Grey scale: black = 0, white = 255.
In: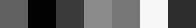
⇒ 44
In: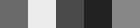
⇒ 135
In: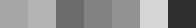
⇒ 48
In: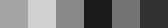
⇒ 49
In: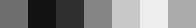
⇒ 171
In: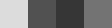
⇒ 115
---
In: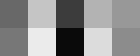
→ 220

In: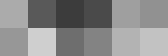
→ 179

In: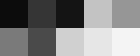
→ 230

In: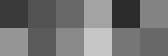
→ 118

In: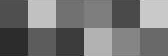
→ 133

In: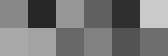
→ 83
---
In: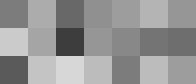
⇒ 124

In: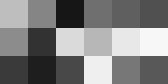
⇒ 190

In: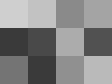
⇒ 207

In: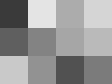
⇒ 58

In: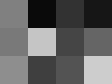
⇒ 128

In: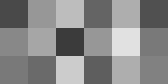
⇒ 73

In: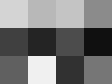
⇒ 212

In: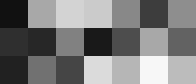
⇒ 17

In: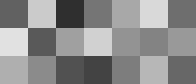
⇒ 97

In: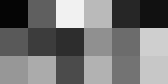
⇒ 5
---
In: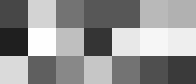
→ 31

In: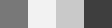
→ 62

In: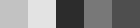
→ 44

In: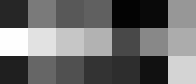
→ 3

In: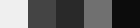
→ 12

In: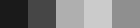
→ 26

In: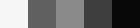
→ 8

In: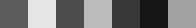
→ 22
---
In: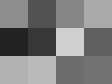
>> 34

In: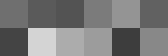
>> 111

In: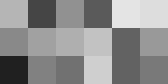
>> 137

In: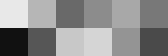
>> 232

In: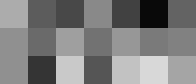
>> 144

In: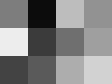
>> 237
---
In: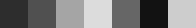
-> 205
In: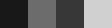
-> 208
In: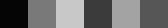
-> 86
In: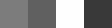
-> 57
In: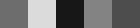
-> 77
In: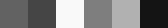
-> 20
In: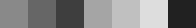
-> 33
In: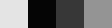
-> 148
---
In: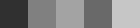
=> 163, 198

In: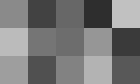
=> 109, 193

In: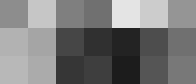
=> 48, 228

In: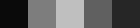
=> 191, 191

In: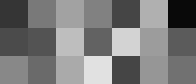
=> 98, 225

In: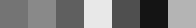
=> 232, 232

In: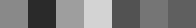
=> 211, 211

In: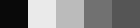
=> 187, 234

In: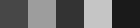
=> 51, 197
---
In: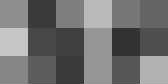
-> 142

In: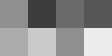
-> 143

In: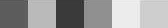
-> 93

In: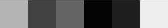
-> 180

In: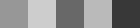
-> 151

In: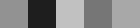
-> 146

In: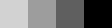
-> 210

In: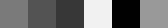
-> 122

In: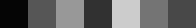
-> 5

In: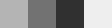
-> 180
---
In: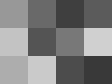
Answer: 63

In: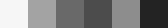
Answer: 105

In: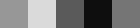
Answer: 90

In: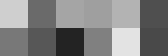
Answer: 165

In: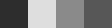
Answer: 138

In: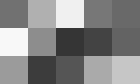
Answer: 240

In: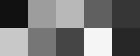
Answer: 184
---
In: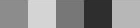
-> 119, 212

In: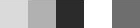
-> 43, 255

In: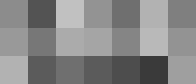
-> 165, 193

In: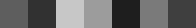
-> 156, 199

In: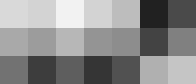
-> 148, 242

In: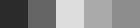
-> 221, 221

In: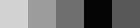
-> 111, 210

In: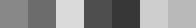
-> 78, 218

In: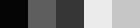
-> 54, 235

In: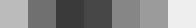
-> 71, 238
